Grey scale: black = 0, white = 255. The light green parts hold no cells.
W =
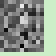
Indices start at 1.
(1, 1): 72
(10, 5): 99
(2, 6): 236
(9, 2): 93
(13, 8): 85
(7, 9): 61
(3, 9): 49
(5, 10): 138
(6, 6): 215
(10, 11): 153
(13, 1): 152
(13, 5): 103
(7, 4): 67
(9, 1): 81
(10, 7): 27
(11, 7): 184
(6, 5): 75
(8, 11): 75
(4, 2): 63
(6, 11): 111
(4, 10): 107
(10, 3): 91
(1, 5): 99
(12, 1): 73
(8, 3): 145
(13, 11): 122
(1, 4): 142
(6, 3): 100
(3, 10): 161
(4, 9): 33
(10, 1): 153
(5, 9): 119
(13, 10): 110
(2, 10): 178
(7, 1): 102

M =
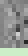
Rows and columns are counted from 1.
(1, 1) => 159
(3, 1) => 130
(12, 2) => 136
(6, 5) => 143
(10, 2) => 128
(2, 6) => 133
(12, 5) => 113
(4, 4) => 157
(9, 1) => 127
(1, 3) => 117
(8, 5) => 62
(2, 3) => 144
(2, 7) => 144
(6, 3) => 154
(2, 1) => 139
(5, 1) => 134
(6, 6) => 134
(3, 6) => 136
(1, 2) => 143
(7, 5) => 87
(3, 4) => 108
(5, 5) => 121
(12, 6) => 137
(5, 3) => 150

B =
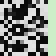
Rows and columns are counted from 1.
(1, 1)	9
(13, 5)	9
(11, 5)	7
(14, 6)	226
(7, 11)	40
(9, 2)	11
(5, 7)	226
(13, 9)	222
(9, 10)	10
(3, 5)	11
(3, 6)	12
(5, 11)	11
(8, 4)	10
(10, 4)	226
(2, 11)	224
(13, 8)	224
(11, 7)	226
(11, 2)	10
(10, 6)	225
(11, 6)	137
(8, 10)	187
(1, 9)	219
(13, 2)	10
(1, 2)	211
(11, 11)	8
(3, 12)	224
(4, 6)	14
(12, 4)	14
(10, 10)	223
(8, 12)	226
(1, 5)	222
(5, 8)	225
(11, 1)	32
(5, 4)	13
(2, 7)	10

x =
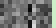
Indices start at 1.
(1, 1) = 100
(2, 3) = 101
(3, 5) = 139
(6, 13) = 80
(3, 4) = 104
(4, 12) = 51
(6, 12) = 124
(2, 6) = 110
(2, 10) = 73
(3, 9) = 184
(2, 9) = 150
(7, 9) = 218
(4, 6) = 108
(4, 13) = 115
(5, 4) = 78
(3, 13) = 60
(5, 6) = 128
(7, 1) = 92
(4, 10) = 81
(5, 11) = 105
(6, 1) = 132
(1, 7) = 117
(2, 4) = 143
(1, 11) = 159
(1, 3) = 78

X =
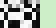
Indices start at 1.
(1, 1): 235
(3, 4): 11
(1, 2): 11
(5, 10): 15
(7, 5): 15
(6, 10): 13
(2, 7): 15
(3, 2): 242
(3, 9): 11
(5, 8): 13
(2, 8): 9
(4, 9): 249
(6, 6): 213
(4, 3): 247
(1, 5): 248
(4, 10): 11
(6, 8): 248
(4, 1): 245
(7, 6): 246
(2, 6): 251
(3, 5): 10
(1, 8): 156

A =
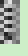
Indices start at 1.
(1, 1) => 46
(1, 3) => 225
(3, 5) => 159
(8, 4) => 170
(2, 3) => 191
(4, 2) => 209
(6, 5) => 126
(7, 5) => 160
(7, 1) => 204
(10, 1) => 199
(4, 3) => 191
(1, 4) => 116
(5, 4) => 125
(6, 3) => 189
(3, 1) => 203
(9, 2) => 33
